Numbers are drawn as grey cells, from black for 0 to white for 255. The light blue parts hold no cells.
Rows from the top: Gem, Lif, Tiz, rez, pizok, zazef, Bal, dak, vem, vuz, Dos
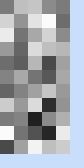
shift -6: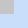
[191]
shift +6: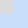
[225]

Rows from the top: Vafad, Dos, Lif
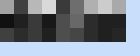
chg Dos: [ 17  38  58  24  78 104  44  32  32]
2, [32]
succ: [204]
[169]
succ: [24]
[78]
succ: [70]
[44]
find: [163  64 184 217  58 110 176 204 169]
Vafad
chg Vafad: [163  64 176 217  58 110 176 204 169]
3, [184]

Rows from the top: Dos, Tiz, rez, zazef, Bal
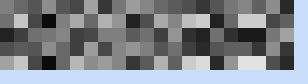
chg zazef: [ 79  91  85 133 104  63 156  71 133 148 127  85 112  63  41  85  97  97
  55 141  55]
4, [141]
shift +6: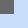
[110]
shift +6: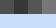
[ 85  61  91 125]

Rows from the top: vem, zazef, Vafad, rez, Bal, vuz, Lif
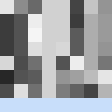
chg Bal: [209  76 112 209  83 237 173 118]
1, [215]
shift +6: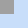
[166]

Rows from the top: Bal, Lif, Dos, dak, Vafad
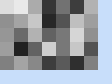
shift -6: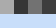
[165  48 108  55]
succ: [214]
[144]
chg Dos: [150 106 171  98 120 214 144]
3, [178]
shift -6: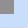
[138]
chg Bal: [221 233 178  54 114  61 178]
3, [171]
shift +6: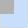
[184]

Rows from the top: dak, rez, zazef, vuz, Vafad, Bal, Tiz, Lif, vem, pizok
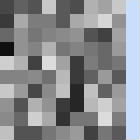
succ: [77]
[177]
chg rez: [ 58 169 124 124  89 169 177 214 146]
7, [184]
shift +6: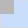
[190]
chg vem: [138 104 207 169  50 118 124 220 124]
7, [118]
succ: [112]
[184]
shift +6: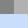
[137 183]

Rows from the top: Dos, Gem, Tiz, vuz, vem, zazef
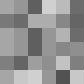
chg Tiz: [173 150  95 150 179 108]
1, [166]
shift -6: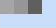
[160 144  89]
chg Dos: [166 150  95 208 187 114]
6, [108]
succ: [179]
[108]

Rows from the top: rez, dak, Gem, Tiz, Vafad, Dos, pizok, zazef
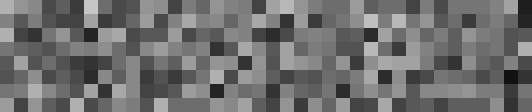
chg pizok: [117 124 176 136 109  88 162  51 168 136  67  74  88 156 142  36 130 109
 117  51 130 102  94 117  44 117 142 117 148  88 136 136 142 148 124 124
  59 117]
6, [82]
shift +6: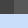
[73 94]

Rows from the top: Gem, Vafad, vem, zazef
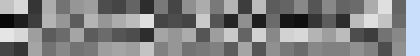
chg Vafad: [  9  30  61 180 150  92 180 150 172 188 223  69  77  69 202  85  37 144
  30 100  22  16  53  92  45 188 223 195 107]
20, [107]
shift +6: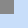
[142]
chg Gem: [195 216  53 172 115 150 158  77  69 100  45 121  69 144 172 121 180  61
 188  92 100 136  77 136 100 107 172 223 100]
23, [85]

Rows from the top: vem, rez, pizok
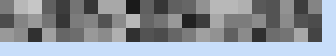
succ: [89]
[83]
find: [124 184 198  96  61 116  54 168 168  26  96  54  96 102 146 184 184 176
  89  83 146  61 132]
vem
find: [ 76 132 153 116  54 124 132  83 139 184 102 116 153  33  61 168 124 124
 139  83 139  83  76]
rez
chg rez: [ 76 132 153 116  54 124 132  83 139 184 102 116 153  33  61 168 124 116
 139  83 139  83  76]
18, [124]
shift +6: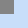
[138]

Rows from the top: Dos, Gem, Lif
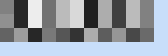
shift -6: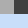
[167  58]
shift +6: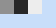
[150  45 243]
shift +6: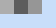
[179  99 156]
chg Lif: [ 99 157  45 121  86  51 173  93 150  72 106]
3, [39]
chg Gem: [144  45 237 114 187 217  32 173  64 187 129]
2, [39]
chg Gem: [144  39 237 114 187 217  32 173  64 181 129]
10, [187]

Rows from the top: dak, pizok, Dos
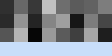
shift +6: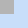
[186]
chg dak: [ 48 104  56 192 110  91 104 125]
7, [98]
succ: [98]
[125]

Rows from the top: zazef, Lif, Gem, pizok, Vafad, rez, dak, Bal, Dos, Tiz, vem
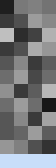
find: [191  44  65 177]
Gem
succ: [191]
[44]
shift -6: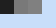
[ 25 115 122]
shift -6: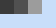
[ 52  74 150]
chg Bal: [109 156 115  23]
3, [109]

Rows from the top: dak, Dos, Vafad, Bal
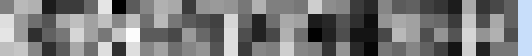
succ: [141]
[134]
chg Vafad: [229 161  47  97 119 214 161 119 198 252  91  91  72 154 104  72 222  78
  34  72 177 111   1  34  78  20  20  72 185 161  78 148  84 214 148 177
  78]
2, [154]
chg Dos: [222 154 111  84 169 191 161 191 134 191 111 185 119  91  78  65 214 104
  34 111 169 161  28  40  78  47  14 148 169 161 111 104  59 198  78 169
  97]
25, [84]
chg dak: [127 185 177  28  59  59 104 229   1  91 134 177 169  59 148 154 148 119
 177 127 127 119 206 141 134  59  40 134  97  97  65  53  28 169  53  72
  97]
29, [91]
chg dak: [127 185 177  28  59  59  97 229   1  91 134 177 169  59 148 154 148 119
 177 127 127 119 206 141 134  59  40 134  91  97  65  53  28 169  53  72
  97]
7, [104]
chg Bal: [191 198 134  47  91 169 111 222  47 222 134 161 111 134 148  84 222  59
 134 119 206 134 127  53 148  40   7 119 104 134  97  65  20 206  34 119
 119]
20, [127]
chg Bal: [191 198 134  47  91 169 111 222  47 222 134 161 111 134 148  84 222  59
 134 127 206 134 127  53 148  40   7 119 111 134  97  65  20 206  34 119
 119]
29, [104]

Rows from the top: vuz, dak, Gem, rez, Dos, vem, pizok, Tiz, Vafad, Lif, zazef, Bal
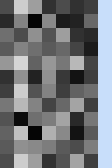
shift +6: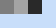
[131 170  47]
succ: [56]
[19]
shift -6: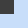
[56]
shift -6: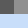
[ 84 138]
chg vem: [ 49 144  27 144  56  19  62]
3, [34]
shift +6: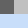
[104 198]
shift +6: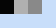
[ 11 182 143]

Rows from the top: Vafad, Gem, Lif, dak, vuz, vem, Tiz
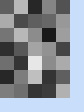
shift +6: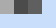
[177  81 101]
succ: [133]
[82]
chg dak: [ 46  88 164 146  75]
5, [68]
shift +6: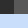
[52 94]
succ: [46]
[88]
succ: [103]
[152]

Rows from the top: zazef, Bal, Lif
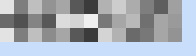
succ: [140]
[166]
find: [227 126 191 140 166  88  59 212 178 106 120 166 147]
Lif
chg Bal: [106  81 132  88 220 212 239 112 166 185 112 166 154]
8, [120]
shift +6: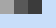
[172  94  65]

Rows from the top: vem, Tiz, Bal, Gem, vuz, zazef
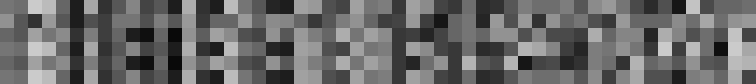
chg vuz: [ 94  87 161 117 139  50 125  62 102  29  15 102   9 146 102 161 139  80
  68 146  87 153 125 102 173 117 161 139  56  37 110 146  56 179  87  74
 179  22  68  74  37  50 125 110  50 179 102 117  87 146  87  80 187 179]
1, [102]
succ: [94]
[161]
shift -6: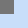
[111]
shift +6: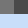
[123  80]

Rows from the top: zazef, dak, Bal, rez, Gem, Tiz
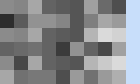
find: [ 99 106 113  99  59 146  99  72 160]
rez
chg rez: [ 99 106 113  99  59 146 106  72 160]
7, [99]
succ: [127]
[167]
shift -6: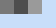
[114  72 148]
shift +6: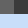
[105  65]
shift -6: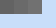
[ 93 100 107]

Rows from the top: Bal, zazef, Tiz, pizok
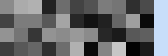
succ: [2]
[26]
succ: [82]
[124]
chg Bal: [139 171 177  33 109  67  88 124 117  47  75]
7, [82]
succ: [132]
[198]
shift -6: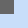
[96]

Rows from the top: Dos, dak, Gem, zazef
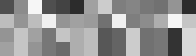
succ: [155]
[113]
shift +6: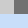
[210 119]

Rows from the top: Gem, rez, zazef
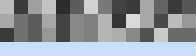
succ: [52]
[217]
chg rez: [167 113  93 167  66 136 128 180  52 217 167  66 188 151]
12, [73]
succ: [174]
[136]
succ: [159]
[195]
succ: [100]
[58]

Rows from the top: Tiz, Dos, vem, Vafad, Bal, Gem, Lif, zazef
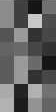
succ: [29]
[147]
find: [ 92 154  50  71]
Gem
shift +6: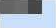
[106 113  77]
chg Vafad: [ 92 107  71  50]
1, [100]
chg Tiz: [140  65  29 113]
3, [22]
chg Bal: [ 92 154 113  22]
3, [107]

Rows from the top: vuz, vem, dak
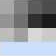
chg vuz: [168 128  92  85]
4, [77]
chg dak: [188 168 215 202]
2, [160]

